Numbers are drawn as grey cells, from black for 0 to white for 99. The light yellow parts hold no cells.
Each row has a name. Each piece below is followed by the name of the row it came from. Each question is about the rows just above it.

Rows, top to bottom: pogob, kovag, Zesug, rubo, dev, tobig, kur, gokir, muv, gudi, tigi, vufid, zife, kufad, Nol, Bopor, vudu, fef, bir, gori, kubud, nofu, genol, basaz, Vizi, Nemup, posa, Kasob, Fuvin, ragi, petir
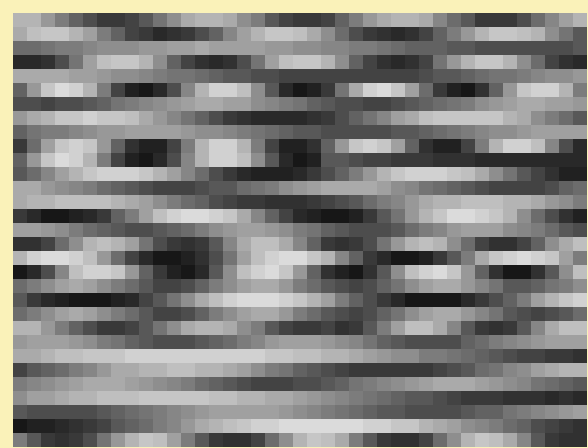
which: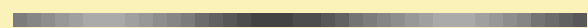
posa
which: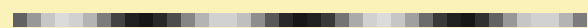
tobig

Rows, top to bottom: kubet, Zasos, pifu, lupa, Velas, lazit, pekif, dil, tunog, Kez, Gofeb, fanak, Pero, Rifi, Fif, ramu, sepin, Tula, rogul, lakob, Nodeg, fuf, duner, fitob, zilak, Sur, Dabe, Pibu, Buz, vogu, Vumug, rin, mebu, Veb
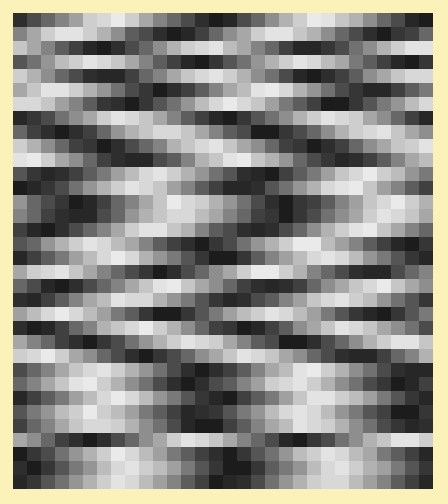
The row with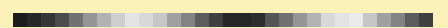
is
Pero
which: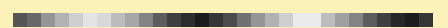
sepin
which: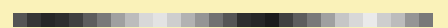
fanak

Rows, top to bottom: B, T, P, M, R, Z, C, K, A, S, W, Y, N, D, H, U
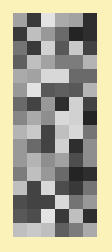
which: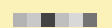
A
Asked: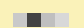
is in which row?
A
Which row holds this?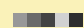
S
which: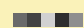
S
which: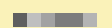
M

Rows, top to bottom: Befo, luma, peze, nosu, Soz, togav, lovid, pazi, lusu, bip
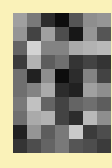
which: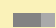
peze
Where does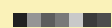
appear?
lusu
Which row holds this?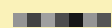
luma
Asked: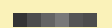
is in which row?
bip
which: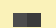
bip
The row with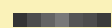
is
bip
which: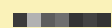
nosu

